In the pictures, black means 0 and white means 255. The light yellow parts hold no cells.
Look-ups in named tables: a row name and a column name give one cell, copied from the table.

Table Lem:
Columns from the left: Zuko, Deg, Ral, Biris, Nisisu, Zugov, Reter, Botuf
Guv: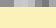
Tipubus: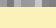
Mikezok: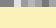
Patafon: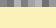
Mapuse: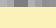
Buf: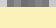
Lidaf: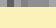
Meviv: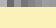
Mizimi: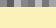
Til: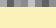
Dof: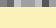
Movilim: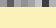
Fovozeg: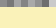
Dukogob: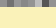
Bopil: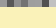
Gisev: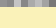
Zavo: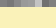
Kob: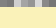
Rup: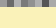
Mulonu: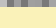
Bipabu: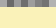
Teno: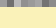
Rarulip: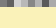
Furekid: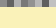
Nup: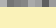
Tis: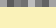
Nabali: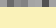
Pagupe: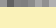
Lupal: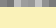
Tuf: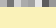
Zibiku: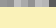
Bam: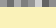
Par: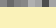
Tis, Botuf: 163
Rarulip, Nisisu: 135
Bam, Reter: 99
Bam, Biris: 126
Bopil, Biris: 115
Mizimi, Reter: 119

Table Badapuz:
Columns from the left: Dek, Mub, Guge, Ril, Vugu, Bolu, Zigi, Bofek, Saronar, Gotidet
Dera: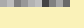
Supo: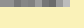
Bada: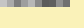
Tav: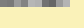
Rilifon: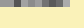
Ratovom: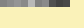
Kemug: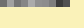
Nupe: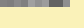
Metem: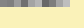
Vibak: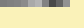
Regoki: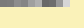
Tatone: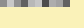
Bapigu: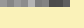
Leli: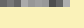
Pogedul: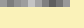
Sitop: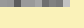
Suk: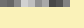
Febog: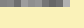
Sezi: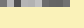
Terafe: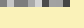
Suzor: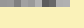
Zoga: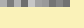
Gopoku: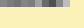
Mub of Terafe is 198
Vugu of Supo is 129
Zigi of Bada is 91
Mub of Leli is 120
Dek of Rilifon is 152
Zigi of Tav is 114
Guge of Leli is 101
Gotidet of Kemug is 80
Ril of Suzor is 161
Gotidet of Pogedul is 153
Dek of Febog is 131
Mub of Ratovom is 140
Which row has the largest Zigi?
Suk

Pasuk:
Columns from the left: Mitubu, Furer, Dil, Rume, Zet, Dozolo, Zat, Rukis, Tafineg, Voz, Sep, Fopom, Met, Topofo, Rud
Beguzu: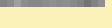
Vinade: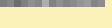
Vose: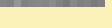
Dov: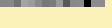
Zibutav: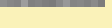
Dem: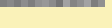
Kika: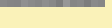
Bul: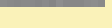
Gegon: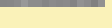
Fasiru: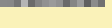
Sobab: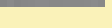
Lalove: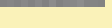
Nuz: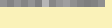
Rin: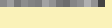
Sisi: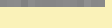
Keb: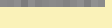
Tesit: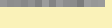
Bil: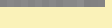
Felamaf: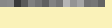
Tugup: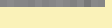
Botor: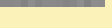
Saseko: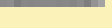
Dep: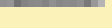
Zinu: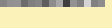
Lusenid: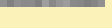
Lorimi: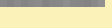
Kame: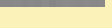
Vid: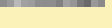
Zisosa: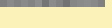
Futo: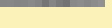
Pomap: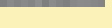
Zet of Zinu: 127
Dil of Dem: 124
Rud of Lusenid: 144
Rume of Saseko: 136
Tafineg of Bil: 131
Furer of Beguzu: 139
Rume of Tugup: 134
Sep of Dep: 137
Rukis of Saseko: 137
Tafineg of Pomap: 132

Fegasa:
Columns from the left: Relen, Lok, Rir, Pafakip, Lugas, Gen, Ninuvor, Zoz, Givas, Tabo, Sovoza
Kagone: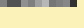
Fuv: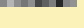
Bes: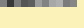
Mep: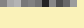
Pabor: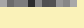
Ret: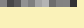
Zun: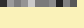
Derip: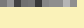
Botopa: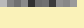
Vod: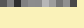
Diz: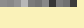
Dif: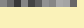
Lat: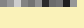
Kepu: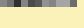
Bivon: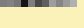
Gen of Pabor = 135
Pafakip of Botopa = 138
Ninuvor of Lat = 42
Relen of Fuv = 136
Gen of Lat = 146
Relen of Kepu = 134
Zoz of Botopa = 59
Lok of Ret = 72
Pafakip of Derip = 112
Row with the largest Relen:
Botopa

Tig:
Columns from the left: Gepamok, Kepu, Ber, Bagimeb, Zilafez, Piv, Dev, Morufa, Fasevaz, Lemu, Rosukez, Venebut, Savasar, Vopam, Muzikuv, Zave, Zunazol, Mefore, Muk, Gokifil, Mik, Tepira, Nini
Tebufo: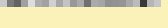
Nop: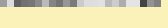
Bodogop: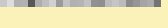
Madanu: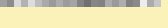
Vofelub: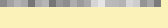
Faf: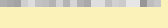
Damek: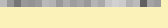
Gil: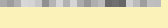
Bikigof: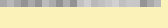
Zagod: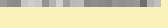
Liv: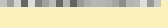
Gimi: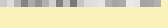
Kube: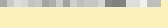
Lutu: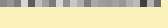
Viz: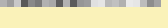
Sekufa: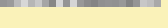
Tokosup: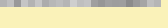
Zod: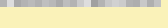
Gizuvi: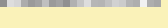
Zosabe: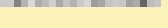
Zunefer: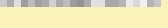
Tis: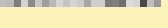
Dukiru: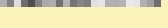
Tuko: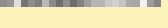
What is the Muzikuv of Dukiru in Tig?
229
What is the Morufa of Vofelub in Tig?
118
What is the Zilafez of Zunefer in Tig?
188
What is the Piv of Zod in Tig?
177
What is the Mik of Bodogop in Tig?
165
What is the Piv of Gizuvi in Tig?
162
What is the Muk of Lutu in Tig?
175
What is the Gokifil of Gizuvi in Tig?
174
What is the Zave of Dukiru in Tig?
177
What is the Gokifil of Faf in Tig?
230
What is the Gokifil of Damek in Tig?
187
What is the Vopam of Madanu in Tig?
134

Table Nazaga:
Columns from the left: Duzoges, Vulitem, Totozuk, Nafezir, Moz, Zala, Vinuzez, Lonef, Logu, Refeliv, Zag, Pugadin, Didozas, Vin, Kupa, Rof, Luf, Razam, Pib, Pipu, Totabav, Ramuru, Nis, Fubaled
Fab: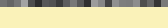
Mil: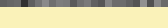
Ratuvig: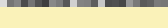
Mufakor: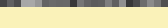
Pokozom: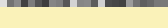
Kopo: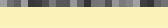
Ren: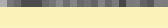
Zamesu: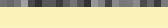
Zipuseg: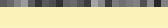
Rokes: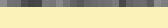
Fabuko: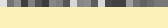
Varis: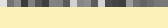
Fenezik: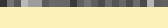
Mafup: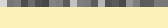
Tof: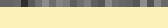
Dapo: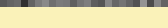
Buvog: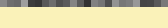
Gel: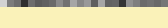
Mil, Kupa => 86
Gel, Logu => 138
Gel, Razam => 52
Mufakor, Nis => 118
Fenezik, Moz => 157
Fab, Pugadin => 88
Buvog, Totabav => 69
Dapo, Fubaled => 99
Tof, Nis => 134
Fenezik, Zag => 58
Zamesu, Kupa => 129
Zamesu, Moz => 74
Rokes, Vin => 107
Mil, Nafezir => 49
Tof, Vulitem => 101
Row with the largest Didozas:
Gel

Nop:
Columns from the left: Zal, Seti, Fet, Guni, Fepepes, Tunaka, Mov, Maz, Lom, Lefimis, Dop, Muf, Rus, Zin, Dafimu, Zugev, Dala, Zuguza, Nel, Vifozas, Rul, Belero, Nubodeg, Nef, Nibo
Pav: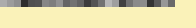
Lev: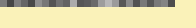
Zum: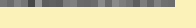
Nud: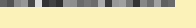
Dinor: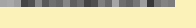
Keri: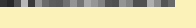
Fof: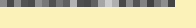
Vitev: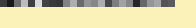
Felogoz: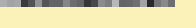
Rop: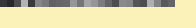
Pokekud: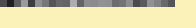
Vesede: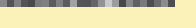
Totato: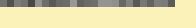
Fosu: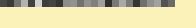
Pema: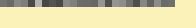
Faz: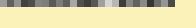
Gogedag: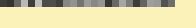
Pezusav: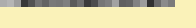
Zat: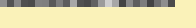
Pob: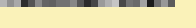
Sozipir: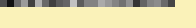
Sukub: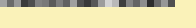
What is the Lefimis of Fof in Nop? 96
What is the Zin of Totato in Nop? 110
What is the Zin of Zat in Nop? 97
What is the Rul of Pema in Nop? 134
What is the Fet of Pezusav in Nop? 157
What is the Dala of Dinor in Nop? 166
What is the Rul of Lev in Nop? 121
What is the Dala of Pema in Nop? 148
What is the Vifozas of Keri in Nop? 79
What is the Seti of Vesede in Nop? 83

